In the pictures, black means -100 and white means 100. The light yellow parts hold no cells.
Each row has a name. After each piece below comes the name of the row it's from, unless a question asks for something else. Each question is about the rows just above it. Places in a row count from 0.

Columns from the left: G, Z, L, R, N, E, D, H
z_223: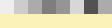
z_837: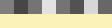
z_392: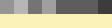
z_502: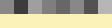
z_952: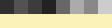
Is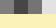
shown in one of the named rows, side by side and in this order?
yes
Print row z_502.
|   7 | -53 |  25 |  -1 | -19 |   7 | -36 |  43 |
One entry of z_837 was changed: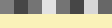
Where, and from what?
5, | -36 |

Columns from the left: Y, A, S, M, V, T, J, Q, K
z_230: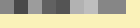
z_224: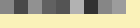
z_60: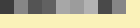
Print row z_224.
|   5 | -43 |  14 | -24 | -34 |  40 | -61 |   5 |  22 |
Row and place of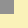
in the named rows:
z_224, 2
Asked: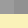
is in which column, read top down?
S
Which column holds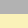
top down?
T
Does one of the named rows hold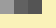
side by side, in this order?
yes

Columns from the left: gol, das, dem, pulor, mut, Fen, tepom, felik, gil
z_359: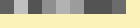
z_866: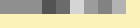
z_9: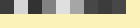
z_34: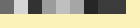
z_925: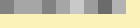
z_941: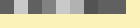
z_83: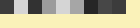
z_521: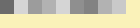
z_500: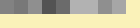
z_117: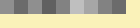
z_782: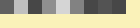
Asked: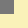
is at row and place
z_500, 1
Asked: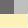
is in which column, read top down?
das

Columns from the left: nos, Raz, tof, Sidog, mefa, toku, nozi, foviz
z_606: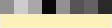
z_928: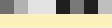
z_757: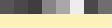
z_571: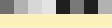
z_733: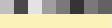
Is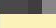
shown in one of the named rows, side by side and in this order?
no
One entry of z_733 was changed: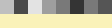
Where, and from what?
7, | -23 |
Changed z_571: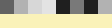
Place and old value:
0, | -14 |
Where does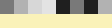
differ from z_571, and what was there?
0, | -14 |
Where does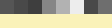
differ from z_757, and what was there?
4, | 32 |
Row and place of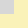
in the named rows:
z_571, 2

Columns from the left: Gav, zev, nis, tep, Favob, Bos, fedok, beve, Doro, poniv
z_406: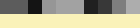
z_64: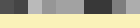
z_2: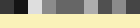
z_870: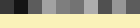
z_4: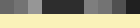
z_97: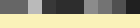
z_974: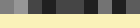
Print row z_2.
| -56 | -84 |  74 |   9 | -20 | -20 |  36 | -37 |   9 | -46 |
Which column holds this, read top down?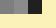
fedok
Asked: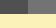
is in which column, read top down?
beve
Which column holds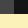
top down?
zev
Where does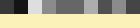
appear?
z_2
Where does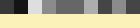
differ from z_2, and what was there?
7, | -37 |

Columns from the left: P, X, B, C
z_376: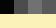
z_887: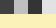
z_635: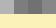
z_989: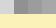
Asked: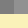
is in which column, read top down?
X
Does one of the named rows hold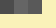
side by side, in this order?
no
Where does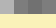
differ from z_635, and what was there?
3, | 6 |

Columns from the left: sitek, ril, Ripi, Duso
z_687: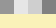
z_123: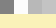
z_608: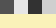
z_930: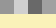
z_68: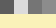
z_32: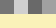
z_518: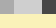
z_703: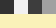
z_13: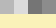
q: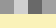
z_930
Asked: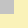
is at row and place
z_123, 3

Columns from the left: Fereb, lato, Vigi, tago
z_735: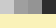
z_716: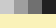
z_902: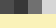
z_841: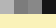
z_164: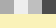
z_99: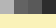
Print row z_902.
| -40 | -57 | -12 |  68 |
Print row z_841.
|  42 |  -3 |   7 | -83 |

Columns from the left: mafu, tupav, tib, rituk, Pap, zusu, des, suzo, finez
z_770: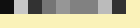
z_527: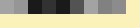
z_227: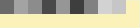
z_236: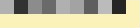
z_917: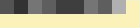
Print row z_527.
|  28 |  18 | -80 | -61 | -80 | -35 |  28 |   1 |  10 |
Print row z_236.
|  38 | -61 |  10 | -17 |  38 |  28 | -26 |  47 | -71 |
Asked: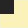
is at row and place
z_236, 8
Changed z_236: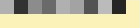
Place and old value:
6, | -26 |
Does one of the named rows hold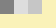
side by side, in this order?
no
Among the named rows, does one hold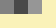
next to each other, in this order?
no

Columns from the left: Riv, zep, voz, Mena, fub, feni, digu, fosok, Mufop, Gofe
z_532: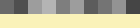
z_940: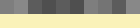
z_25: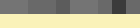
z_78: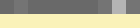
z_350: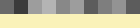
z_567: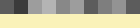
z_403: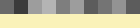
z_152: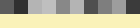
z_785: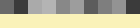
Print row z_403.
| -18 | -54 |  23 |  41 |  -1 |  23 | -28 |  -9 |  15 | -28 |
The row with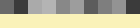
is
z_785
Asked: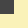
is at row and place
z_532, 9
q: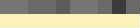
z_25
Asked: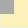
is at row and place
z_785, 2
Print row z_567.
| -28 | -54 |  23 |  41 |   7 |  23 | -28 |  -1 |  15 | -28 |

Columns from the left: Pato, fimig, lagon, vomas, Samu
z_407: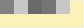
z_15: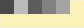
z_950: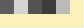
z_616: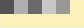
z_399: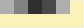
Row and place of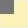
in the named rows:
z_407, 3
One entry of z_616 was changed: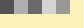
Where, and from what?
3, | 57 |
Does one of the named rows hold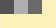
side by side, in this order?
yes
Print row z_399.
|  37 |   1 | -63 | -43 |  37 |
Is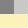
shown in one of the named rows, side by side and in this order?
yes
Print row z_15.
| -43 |  47 | -27 |   1 |  29 |
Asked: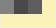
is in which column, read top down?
Pato

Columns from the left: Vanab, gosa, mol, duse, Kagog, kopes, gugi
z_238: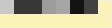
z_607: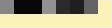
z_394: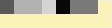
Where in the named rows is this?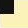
z_238, 5
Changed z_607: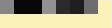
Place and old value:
6, | -22 |
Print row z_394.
| -30 |  39 |  39 |  66 | -94 |  -5 |  -5 |
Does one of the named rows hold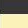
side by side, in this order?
yes

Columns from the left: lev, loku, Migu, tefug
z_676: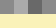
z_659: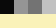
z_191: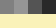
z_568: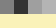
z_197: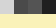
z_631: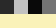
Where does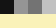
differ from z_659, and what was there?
0, | -93 |
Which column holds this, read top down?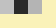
tefug
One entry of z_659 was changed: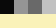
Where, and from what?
2, | -10 |
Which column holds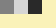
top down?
lev
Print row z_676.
|   8 |  33 | -18 |   8 |

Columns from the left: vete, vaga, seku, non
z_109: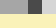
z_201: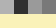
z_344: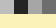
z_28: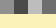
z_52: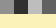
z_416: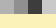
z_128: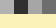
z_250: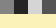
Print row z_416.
|  40 |  13 | -52 |  58 |
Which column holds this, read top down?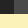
vaga
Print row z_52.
|  13 | -62 |  48 | -24 |
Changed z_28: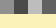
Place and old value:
3, | -14 |
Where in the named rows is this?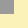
z_201, 2
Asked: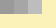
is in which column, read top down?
seku
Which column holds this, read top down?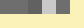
non

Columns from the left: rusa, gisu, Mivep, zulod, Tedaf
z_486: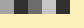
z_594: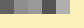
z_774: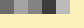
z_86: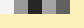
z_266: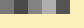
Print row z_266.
|  -6 | -42 |   3 |  37 | -34 |
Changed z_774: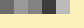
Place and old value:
1, | 29 |
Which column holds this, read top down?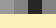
Mivep
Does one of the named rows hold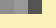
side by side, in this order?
yes
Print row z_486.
|  29 | -62 | -15 |  55 | -62 |
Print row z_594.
| -24 |  11 |  20 | -34 |  37 |
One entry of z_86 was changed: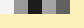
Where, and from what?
2, | -70 |

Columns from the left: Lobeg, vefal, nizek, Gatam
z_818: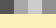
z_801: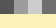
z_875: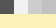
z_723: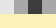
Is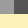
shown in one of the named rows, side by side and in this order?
no
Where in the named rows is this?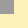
z_801, 1
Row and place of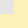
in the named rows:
z_723, 0

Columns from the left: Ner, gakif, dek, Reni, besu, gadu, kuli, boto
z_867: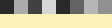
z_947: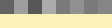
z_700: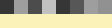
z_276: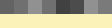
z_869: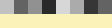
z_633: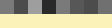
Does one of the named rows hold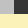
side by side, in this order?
yes
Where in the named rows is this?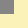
z_947, 7
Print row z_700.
| -58 |  24 | -40 |  51 | -58 | -32 |  24 |  14 |
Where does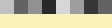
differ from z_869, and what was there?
5, | 34 |

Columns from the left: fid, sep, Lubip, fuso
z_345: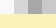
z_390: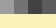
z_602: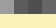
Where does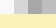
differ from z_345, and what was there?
3, | 58 |
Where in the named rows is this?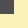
z_602, 2
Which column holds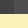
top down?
Lubip
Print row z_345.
| 95 | 68 | 31 | 58 |

